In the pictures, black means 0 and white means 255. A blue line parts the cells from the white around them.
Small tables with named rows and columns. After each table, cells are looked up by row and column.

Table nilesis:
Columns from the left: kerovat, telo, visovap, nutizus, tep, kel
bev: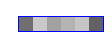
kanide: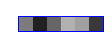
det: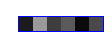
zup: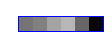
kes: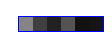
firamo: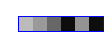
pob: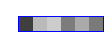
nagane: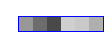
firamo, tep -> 147
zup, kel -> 7
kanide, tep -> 160
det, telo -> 154
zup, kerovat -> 117
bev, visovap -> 161
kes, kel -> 21
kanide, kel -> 57
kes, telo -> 64
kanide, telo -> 33
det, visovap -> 61
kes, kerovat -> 133
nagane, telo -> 109
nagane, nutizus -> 207
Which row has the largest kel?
nagane

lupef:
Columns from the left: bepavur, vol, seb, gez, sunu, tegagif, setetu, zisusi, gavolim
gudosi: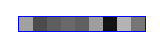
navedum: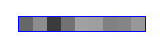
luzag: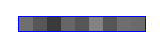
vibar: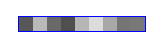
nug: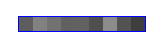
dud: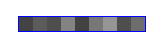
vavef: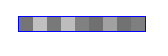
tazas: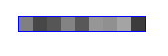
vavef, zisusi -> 114
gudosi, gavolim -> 118
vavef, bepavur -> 117
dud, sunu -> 66
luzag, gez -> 102
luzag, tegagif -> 131
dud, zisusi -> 78
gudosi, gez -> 105
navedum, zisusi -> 133
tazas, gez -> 131
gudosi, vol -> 76
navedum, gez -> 114

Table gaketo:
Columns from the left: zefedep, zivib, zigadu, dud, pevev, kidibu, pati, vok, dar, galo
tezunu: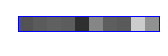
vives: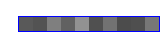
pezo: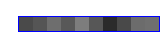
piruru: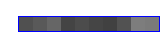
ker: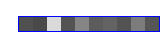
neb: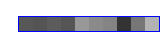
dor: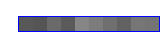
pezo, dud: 88
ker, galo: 85
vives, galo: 119
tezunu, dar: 204
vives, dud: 97
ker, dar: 124
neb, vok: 51
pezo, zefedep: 74
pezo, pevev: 125
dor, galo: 116
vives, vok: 76
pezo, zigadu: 110
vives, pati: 114
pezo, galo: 111
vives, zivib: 83
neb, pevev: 152
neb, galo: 179
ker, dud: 83
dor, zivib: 85
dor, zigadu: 106

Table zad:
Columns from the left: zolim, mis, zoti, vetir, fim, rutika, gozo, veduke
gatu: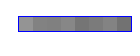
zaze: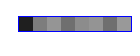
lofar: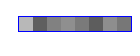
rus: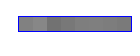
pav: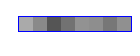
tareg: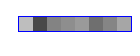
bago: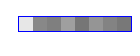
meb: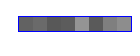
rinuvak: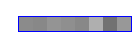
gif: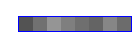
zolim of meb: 98
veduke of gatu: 114
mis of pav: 138
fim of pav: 146
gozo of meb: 127
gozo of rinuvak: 114
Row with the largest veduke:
tareg

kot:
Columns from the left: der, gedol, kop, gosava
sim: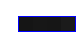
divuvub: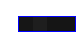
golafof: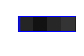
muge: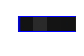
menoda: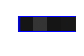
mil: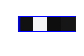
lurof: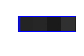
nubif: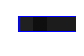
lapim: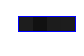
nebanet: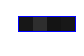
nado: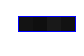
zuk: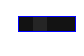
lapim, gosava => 29
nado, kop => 25
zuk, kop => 19
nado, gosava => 18
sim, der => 21
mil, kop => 14
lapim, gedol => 17
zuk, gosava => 19
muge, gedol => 42
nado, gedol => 15
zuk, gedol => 37
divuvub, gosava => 21
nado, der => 19
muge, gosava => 19
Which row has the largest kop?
golafof

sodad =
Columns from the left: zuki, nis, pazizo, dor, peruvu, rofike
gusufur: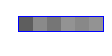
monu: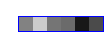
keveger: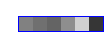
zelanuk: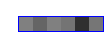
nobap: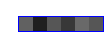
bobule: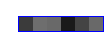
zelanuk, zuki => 128
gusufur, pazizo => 118
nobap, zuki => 97
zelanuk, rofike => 118
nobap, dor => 56
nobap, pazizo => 86
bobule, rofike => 105
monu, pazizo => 117
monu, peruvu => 24
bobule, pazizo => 105
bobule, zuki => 59
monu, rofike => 75
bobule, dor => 26
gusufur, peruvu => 136
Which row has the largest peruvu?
keveger

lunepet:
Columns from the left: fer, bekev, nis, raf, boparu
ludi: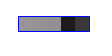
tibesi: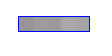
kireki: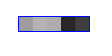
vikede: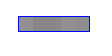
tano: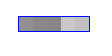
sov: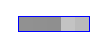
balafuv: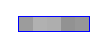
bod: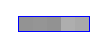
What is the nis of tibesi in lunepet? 154
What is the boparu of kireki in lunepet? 62
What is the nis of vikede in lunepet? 135
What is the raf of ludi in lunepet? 28
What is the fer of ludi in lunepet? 149
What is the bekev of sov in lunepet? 144
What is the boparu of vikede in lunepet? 142
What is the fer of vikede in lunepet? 145
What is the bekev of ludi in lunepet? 146
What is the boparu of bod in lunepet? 169
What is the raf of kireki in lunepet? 39
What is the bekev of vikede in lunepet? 135
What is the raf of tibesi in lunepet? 168
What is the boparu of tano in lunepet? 192
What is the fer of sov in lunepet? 145
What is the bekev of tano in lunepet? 137
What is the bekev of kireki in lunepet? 178
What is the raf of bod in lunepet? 174
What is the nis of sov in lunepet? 143
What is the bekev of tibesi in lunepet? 156

